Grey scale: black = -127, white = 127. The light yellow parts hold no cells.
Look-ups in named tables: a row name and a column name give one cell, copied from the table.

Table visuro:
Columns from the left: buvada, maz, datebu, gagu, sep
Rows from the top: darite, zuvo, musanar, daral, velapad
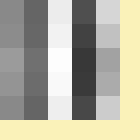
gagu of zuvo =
-61
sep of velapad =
76
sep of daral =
43
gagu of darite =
-48
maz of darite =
-26
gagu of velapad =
-55
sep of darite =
86
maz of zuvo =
-24
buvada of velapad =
9
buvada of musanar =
27
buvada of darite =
9
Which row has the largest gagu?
darite

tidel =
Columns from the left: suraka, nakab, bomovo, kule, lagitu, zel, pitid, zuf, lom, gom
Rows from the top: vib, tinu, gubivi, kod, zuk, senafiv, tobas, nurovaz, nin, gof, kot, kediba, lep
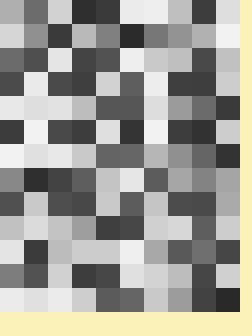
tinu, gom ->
114
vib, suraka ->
47
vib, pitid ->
110
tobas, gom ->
-76
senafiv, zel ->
-75
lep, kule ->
78
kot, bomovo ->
60
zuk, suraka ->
104
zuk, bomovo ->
98
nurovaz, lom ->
3
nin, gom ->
42
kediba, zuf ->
61
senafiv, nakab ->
114
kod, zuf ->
-64
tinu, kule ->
57
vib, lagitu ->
-69

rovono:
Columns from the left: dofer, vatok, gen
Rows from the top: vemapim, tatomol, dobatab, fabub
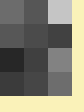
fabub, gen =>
-18
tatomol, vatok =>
-52
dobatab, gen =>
2
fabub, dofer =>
-68
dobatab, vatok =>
-63
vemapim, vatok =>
-41
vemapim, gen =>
69
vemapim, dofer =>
-19
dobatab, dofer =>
-88
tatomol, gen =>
-62
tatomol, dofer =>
-40
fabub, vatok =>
-57

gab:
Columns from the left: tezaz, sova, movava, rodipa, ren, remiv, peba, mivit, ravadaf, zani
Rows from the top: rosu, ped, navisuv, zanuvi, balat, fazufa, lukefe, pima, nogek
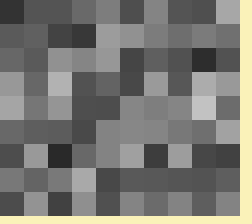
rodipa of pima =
41
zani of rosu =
39
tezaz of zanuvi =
24
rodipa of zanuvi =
-45
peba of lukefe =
-66
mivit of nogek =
3
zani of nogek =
3
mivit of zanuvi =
-40
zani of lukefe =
-62
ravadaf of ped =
-4
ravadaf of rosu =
-48
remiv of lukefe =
32
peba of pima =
-39
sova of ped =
-31
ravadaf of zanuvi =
44
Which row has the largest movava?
zanuvi

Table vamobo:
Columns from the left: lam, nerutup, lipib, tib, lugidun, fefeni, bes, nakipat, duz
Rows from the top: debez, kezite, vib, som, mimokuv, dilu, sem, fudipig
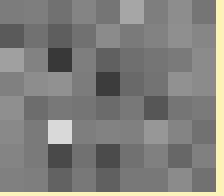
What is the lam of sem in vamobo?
5
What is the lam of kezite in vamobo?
-37
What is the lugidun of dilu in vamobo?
3
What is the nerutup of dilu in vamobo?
-6
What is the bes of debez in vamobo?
-2
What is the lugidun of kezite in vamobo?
10
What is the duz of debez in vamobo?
-9
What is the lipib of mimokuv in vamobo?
-8
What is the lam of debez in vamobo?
-3
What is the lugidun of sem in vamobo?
-53

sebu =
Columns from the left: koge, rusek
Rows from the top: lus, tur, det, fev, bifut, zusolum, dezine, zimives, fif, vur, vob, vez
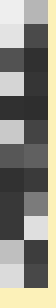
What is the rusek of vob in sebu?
-67
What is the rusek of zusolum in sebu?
-59
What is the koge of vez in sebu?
91
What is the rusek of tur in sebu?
-53
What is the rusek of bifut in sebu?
-82
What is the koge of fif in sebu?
-72
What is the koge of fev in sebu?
85
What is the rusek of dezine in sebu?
-31
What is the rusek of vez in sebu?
-55

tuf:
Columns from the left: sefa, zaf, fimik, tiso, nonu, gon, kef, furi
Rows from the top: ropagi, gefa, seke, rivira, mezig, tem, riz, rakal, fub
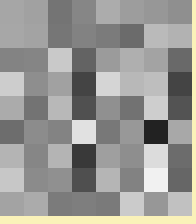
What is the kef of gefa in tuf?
58
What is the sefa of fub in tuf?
35
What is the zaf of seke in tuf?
5
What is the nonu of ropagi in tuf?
44
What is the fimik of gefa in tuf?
-9
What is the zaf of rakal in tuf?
11

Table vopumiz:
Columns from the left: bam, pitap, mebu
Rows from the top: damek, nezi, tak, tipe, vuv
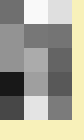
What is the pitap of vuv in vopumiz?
100
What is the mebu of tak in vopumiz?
-27
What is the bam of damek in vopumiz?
-16
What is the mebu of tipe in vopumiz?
-39
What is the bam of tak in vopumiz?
18
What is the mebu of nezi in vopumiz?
-11
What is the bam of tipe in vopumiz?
-103
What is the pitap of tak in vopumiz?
43
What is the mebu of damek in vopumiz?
95
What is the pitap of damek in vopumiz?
121
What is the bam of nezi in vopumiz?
18

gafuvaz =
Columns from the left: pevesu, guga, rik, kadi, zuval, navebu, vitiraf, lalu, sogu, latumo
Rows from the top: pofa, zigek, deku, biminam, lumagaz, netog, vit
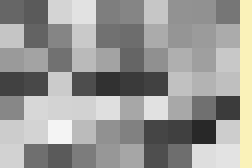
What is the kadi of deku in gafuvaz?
58
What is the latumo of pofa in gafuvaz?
-9
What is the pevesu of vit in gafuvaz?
82
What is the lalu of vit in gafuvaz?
-17
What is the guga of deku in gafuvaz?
35
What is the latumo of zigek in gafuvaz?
43
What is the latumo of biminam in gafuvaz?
63
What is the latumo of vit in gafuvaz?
99
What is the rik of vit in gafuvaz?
-37
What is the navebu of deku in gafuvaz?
-26
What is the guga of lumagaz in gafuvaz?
87
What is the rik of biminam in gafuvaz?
75
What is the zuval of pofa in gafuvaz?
-1
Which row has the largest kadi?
pofa

